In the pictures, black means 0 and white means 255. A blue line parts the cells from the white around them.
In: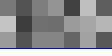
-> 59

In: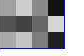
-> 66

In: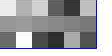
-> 156

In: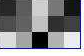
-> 97

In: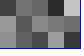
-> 87

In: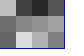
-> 134
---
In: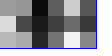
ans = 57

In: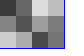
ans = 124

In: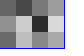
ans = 218

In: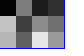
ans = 112

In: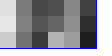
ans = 45

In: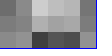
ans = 124
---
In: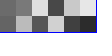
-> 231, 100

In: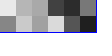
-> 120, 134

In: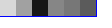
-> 91, 216

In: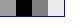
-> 235, 157

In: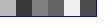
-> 77, 185

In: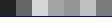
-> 123, 36
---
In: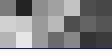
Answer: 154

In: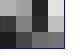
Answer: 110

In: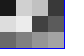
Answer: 149

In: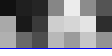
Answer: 77

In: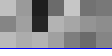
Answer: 179

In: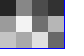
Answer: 223

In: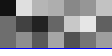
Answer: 89
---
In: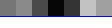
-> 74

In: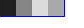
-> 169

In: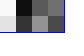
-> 74

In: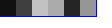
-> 64

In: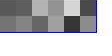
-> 88

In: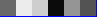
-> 105
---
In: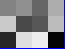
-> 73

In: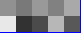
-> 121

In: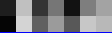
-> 192

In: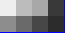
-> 188

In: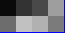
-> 51

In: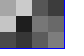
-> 30
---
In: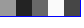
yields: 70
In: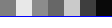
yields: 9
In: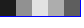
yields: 94
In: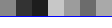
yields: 169
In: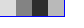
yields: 185
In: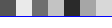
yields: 216
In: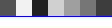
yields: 61
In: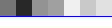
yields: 225
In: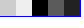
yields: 34
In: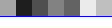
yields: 191
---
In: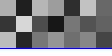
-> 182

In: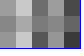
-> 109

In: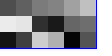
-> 123

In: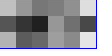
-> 119

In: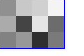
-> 208

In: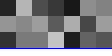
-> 77

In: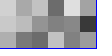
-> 194

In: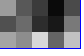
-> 59
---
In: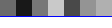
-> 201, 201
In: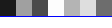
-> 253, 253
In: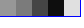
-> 69, 224
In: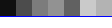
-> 146, 202
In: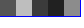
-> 59, 190
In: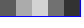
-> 211, 211
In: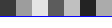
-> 92, 228
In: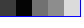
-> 113, 219
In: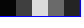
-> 219, 219
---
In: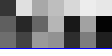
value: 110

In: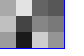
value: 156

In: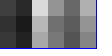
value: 56

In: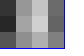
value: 85

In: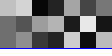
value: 111

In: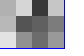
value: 227

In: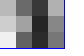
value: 240
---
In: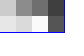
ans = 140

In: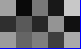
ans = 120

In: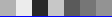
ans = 90

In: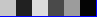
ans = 74

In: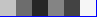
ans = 132

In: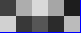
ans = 217

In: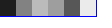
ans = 158

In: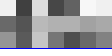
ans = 98
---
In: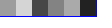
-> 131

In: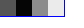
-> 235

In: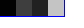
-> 196

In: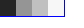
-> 247

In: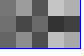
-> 197

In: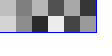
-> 81
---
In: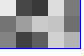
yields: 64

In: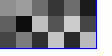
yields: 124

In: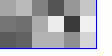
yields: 98

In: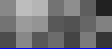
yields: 136

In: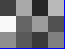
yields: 89

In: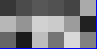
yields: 26
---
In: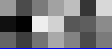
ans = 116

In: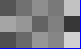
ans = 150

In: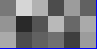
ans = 97

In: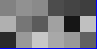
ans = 199

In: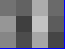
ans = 166

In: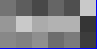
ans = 143
